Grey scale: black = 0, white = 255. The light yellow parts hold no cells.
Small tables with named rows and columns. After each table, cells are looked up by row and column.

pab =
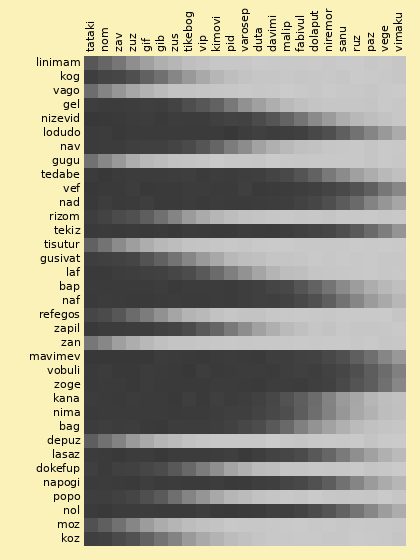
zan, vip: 198
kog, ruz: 202
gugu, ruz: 200
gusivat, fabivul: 198
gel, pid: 120
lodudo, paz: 133
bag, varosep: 71
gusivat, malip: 197
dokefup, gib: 75
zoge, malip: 61
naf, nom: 60
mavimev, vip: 57
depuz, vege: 201
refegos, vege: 202
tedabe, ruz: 160
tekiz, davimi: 59
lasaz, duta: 62
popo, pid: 182
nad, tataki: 57

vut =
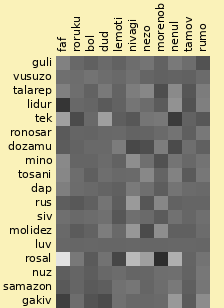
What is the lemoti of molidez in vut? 105
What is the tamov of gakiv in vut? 91
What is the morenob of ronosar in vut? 106
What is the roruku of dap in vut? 108
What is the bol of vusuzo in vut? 115
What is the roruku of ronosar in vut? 101
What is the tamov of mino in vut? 104
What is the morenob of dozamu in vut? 125
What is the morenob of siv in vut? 91
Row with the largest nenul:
rosal

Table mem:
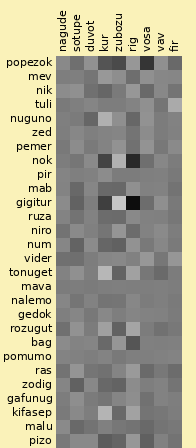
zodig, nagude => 133
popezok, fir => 105
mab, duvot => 134
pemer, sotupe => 140
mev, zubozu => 142
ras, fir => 108
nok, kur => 68
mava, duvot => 123
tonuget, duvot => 126
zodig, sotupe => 97
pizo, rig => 151
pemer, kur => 131
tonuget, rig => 161
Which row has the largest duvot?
popezok

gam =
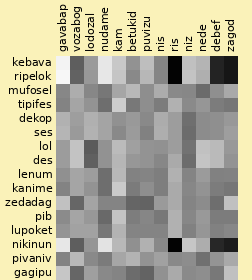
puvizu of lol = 147
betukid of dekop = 153
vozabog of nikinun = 94
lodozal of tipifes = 147
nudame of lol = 146
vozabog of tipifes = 165
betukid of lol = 160
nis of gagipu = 145
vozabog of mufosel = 173
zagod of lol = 152
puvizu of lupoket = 132
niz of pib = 135
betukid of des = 151

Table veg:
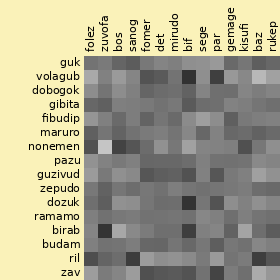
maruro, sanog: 114
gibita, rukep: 111
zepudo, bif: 117
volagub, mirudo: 115
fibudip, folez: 149
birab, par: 133
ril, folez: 78
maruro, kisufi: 108
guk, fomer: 120
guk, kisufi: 118
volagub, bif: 50

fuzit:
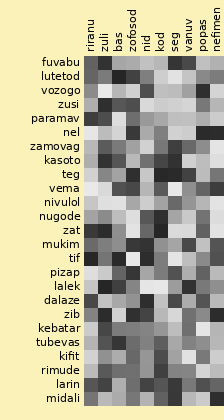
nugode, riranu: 163
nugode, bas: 189
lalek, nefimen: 143
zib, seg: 215
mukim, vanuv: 73
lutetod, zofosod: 66
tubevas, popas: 142
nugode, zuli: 139
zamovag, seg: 63
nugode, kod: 47
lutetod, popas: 137
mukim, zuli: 126
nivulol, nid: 205
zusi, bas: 87
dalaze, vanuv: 172
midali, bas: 171
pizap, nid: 166
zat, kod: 38
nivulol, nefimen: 227
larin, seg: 57
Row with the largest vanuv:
kifit

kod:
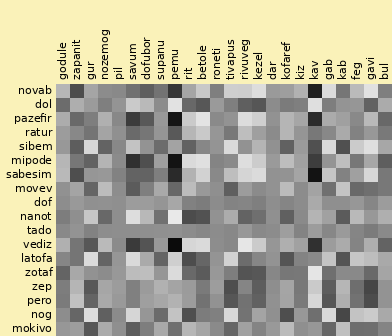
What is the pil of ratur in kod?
144
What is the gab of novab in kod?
219
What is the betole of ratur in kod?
201
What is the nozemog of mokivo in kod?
171
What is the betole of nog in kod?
124
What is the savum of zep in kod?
128
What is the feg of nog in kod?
195
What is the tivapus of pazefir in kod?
147
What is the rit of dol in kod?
104
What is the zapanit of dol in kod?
174
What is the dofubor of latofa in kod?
170
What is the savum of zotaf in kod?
188
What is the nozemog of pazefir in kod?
176
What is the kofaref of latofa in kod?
84
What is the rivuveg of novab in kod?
205

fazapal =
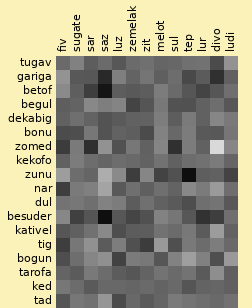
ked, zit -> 106
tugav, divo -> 75
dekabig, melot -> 125
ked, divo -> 102
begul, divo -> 110
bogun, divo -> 79
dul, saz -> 130
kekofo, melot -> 114
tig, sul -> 79
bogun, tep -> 159
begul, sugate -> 99
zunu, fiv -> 157

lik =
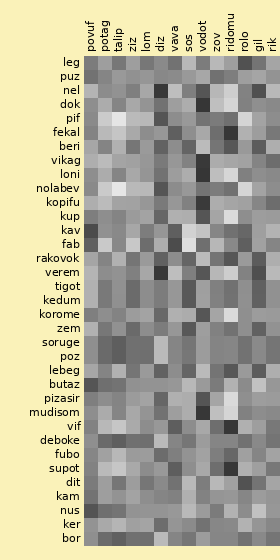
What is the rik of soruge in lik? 117
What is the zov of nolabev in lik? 124
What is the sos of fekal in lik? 142
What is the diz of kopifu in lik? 122
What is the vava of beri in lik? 141
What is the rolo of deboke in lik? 113
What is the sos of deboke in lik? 118
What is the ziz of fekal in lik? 169
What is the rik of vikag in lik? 109
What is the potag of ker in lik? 169
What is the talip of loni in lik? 133

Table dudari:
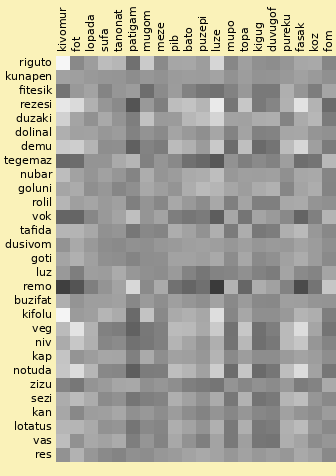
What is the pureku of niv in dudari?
186
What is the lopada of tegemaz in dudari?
148
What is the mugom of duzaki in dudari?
194
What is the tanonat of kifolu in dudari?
171
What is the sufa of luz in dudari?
156
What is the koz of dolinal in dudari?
149
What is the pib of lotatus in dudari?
174
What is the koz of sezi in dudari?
150
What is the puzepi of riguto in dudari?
157
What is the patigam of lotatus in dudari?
117
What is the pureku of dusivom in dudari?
152

